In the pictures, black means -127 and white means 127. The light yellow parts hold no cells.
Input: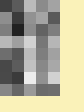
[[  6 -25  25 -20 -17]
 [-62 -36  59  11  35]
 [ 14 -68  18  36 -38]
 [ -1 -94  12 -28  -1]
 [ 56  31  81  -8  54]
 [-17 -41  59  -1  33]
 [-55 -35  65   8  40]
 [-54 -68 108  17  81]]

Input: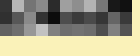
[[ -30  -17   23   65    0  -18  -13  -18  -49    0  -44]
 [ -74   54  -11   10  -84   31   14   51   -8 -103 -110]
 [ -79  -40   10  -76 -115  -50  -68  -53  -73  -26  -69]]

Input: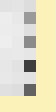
[[ 96  93 -29]
 [ 98 100  93]
 [109 104  26]
 [108 107  95]
 [110 105  11]
 [104 105 102]
 [103  98 -65]
 [104 101  98]]

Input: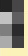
[[ 43 -62]
 [-91 -57]
 [ 65 -32]
 [ -1 -84]]

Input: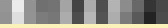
[[ 18  94  19  -3  -8  44 -50  55 -44  45  -4 -38 -92 -51]
 [ 21 107  18 -15 -12  36 -59  44 -49  51  12 -23 -74 -55]]

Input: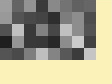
[[-43 -53  -1  62   4 -39 -68  69]
 [ 30 -27  19 -69   9 -12 -30 -25]
 [ 25 -43 -54 -59 -81  -2  13 -50]
 [-45  64 -70   2 -56  64  13 -44]
 [-96  21 -70 -71 -87  13  75 -62]]

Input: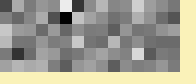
[[  33   53   42   48   -1  -34   22   33   15  -34   12   -1    3   22
    -4]
 [ -54   43   -4   22   12  108  -74   11   54    6   13   79   30   12
    -8]
 [   0  -23    6   43  -47 -125   65   34   14  -14   -3   48   19  -18
   -43]
 [  71   27   22  -20   26  -25   14   -4   -2  -33   21  -10   -6   18
    30]
 [  57   -9  -10   22   -3    3   72  -10  -17   55   -8   14  -15  -20
   -20]
 [  -5  -76  -18   35   25  -16   -6   18   35   13    2   88  -37   -5
   -10]]

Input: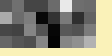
[[ -25  -41  -48    6 -123    5   16   50]
 [ -38  -15  -58  -58  -20  105  -17  -20]
 [  43  -19   -2 -119  -76   -5  -80  -29]
 [ -57  -61    5  -44 -120  -39  -45   -4]]

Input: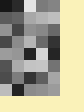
[[  60  -92   11   16   27]
 [-104  -85  100   -4    4]
 [ -35  -27   40   52   62]
 [  19  -57   16    8  -22]
 [ -55   11   52  -22  -76]
 [  28   22  -92   85  -90]
 [ -44   43   67   69  -12]
 [ -51   -2  -75  -32   38]]
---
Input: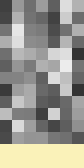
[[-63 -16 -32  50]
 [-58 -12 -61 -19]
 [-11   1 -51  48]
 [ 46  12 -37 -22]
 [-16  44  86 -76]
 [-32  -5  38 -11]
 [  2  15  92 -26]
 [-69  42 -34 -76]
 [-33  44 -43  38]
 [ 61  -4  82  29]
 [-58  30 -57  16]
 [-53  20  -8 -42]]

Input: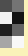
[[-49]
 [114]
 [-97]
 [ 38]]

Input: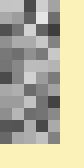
[[ 68 -52  35]
 [ 41 -30 -17]
 [-46  81 -66]
 [ 16  43   2]
 [ -7  16  72]
 [-10  60  52]
 [-52  81  -4]
 [ 40 -19  33]
 [ 28  66 -60]
 [ 14 -17   9]
 [-41  44  42]
 [-23  45   1]]

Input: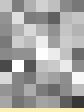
[[ 70  49  63  -8]
 [ 19  -3 -31  68]
 [ 12  88  17  51]
 [ -6  60  31  65]
 [  9  17 108 -20]
 [-54 -42  74  12]
 [ 88  -8  33 119]
 [ 20  44 -23  60]
 [ 38   4  28 -72]]

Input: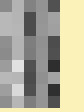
[[ 10   2 -46]
 [ 56 -51  34]
 [ 56 -51  32]
 [ 15  -1 -50]
 [ 11  -3 -47]
 [ 28 -46 -81]
 [ 56 -51  35]
 [ 30 -47 -80]
 [ 14  -1 -49]]

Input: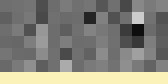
[[-16 -11 -18 -15 -41 -55  -5]
 [-31  -7 -15 -18   1 -15 -13]
 [-17 -46 -18 -15  -7 -68 -20]
 [-22  -1 -18 -18  -1 -49  -1]
 [-10 -21 -15 -15  12  10   3]
 [-22  15 -15 -18   0  15 -28]]

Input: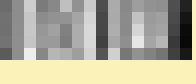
[[-19  77   8  17 -49   9  18 -48]
 [-14  70  18  37 -55  11  27 -52]
 [-15  71  33  45 -56  10  30 -58]
 [-12  69  26  45 -62  15  37 -70]
 [-36 109  54  30 -42  -8   2 -63]]
